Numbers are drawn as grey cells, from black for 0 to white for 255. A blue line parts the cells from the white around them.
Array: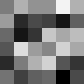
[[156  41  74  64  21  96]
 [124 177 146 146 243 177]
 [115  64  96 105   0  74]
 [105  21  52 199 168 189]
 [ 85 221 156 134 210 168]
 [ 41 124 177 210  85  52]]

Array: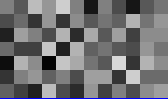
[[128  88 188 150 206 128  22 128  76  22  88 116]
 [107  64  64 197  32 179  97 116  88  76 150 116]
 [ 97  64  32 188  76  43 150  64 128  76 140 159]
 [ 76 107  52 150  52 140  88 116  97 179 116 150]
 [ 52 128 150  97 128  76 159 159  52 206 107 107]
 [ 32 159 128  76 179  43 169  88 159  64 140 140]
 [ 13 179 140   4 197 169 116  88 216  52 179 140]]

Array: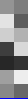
[[227  93]
 [207 178]
 [159 237]
 [148 125]
 [136 104]
 [ 62 216]
 [ 39  51]]

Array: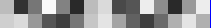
[[207 218 153  85  62 118 198 228 164  97  62 106 176 228 176]
 [188  50 118 249 130  41 188 218  73  85 237 141  41 153 237]]

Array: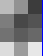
[[220 155 231]
 [187 146  60]
 [125  72  83]
 [114  92 104]]

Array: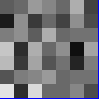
[[227  45 218 105 105 134  75]
 [198  45 174 105 143  15 164]
 [186  57 164  84 114  36 125]
 [125 143  93 174 105 114 114]
 [ 93 105 154 134 105 174  66]
 [ 84 125 134 154 105 114 114]
 [ 27 143  57 105  66 143  75]]

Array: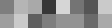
[[158 202  95 126 147 147 106 169]
 [126 181 169  55 214 116  85 202]]
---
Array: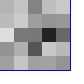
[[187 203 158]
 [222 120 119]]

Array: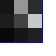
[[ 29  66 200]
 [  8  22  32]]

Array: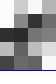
[[251 136  51]
 [ 48  42 117]]

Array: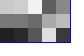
[[121 120 107]
 [ 33  42  86]]

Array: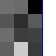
[[ 85  45  90]
 [109  61  65]]

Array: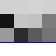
[[ 19 197 193]
 [154  43  91]]
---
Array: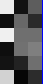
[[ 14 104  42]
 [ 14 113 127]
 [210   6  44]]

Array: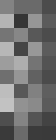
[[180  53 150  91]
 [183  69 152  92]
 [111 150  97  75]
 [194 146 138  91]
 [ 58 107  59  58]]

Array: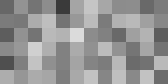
[[123 120 172 190 115 152 187 123 178 185 160 135]
 [138 152 208 175 129 171 145 188 146 117 166 115]
 [173 150 171 166 125 169 194 134 191 137 194 108]]

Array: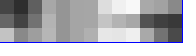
[[102  67 114 179 149 165 166 196 179 167  82  64  57]]

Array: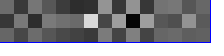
[[ 55 121  45 122 112 106 217  70 158   6 158  87  79 147  90]]

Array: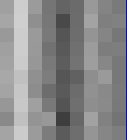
[[166 207 143 119  73 108 163 127 129]
 [160 205 153 114  89 112 156 125 126]
 [168 192 144 125  86  97 142 154 120]
 [151 200 160 121  84 111 142 138 121]
 [164 203 155 124  91 110 149 134 126]]

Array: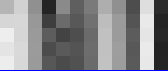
[[214 215 152  62 107  88 113 189 155  84 233  36]
 [228 217 155  76  90  84 109 193 158  88 234  35]]
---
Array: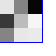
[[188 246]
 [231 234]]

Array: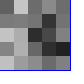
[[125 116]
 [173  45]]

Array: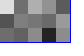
[[127 118]
 [ 98 139]]

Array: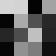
[[170  81]
 [ 77 192]]

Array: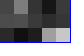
[[78 58]
 [16 29]]

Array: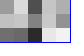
[[198 130]
 [105  42]]

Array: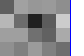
[[108  32]
 [159 112]]
